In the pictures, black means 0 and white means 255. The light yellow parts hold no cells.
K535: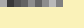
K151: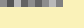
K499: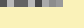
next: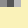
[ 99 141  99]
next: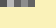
[141 185 128]
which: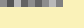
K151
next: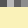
[ 99 141 185]
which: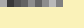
K535

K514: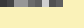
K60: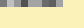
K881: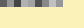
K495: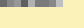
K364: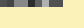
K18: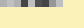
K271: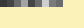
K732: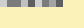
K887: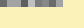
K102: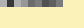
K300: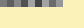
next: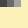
[ 69 107 207]
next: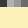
[123  81  95]
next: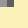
[177 123 123]

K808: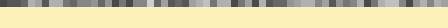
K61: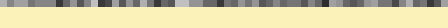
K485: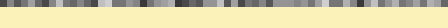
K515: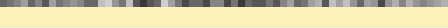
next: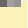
[ 73 148 176]
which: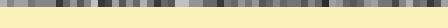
K61
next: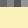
[148 148 133]
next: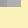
[133 160  87]
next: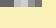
[192  87  57]
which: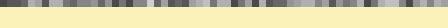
K808
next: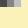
[117 103 133]

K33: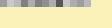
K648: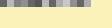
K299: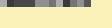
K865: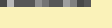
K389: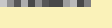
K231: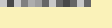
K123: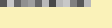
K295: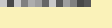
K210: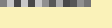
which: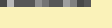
K865
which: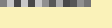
K210
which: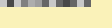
K231
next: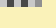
[ 87 173  72]
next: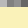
[ 87 185 102]

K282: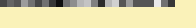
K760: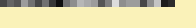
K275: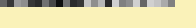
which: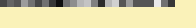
K282
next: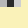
[128 142 208]

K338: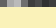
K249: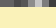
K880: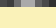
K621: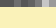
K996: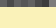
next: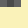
[86 98 74]
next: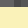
[140 198 124]
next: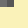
[ 98 124 198]
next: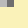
[61 74 48]
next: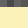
[98 74 61]
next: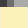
[98 74 48]
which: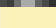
K880

